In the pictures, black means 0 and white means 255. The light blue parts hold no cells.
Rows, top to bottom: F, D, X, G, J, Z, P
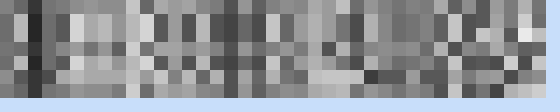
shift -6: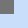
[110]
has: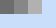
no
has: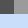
no
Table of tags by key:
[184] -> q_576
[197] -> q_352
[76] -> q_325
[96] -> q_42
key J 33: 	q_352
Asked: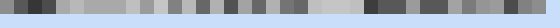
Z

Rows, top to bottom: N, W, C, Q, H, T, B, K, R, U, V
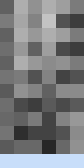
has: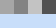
yes
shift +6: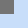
[122]
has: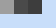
yes
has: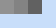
yes
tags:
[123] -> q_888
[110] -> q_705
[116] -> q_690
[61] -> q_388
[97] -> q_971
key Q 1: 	q_705

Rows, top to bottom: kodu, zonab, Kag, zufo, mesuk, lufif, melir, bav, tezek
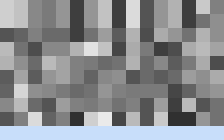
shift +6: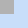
[184]
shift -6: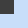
[56]
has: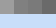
no
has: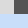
yes
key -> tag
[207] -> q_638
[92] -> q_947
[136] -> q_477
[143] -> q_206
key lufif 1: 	q_947
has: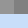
yes

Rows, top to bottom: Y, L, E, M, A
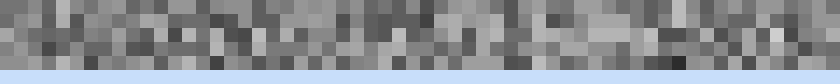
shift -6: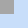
[160]
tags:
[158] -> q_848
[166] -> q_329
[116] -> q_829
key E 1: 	q_329

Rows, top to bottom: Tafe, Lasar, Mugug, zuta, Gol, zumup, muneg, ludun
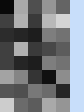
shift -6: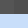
[79 73]
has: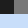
no
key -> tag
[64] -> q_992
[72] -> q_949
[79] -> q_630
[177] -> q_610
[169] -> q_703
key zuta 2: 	q_610
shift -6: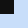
[10]

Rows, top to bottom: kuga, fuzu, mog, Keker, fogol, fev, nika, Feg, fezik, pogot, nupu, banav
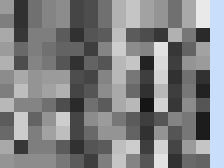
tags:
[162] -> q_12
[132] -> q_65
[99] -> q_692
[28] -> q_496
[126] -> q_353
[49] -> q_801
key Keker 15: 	q_12
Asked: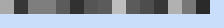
mog
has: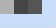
yes
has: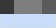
yes
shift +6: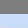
[132 132]
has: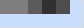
no
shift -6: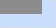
[134 134 134]

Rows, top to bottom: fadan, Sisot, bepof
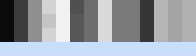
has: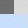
yes
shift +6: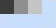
[ 66 149 202]
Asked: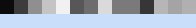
Sisot
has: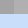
yes
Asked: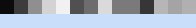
fadan
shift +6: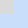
[224]

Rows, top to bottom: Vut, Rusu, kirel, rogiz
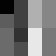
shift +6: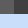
[99 70]
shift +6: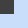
[70]
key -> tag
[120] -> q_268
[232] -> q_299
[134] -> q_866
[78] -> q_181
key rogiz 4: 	q_268
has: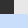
yes
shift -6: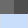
[101  72]
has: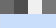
no

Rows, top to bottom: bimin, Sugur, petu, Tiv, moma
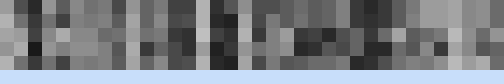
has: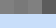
yes
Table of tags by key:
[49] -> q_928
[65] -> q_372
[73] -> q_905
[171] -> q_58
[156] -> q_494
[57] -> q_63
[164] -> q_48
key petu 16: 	q_372
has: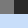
yes
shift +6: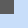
[98]
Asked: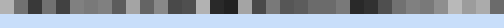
moma
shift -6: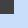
[59]

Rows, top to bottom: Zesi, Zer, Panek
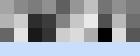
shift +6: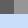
[101 156]
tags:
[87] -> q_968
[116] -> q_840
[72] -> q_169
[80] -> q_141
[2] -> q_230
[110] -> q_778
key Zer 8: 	q_141

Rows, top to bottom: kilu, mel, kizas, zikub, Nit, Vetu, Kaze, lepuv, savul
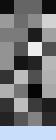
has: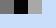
yes
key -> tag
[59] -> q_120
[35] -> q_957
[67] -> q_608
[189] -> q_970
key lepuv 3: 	q_120
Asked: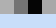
Kaze
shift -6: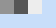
[141  80 231]
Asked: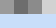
mel
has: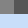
no
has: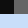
yes

